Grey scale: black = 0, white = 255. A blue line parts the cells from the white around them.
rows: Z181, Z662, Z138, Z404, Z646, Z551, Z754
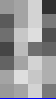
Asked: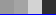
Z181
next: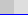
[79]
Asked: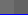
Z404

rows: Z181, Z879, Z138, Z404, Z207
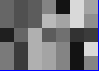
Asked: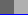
Z138
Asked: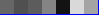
Z181
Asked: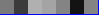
Z207
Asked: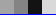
Z404
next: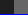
[176]
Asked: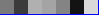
Z404

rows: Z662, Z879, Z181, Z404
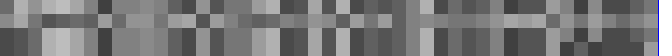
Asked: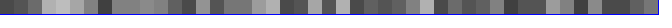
Z181
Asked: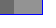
Z879

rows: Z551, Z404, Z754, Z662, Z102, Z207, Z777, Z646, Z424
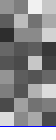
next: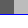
[114]
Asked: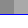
Z424
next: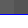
[103]

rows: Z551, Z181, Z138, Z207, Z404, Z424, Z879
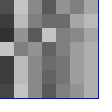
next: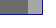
[186]
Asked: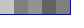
Z207
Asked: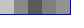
Z879
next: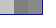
[166]
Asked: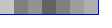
Z207
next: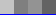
[127]

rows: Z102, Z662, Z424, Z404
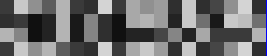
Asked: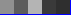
Z102
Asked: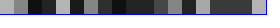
Z424
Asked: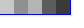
Z404
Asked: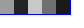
Z662

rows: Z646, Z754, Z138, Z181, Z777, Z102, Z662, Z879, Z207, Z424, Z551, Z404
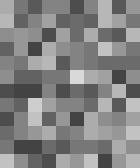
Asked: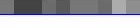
Z551
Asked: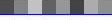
Z207
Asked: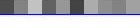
Z207

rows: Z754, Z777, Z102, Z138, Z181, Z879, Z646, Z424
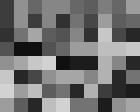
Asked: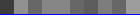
Z754
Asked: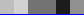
Z424
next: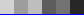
[178]
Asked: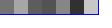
Z102
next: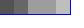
[190]
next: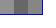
[134]

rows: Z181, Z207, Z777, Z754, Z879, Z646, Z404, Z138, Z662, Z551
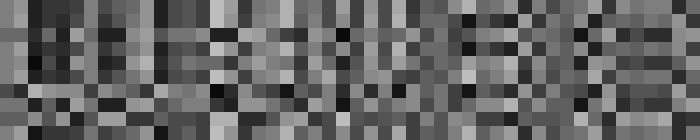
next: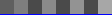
[63]
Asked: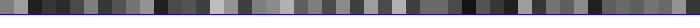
Z207

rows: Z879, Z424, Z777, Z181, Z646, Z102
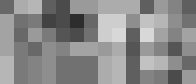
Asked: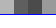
Z879
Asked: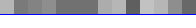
Z646
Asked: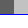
Z646
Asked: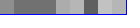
Z646

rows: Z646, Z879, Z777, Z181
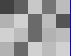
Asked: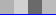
Z879
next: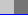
[188]
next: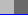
[178]
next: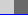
[188]
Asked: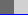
Z181

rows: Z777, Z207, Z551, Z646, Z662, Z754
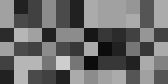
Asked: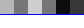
Z662
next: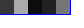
[55]
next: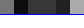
[130]
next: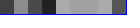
[171]
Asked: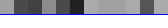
Z207
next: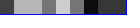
[33]

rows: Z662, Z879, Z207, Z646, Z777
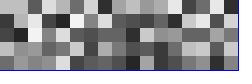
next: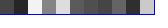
[232]
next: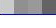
[100]
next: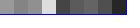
[164]
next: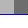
[212]

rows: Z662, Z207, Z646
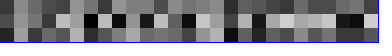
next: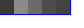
[147]
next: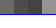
[116]
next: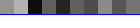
[57]
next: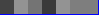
[76]
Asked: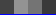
Z662
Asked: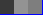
Z662

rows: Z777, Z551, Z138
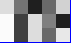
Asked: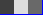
Z138
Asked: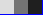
Z777
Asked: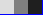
Z551
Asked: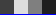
Z551
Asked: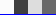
Z138

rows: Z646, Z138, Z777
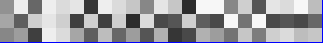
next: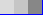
[229]
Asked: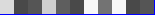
Z138
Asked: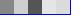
Z646
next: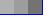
[198]
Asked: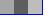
Z777
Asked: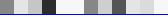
Z646

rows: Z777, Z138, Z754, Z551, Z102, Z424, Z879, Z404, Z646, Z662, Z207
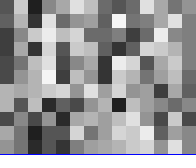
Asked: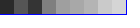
Z207
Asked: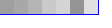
Z207
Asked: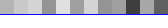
Z879
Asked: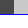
Z646
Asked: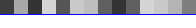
Z551
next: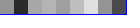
[202]
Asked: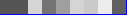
Z662

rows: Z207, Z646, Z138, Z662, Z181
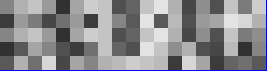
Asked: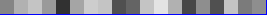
Z138
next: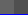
[227]
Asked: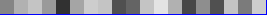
Z207

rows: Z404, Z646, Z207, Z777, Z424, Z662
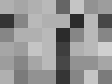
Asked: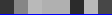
Z646
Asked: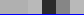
Z207
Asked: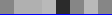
Z207

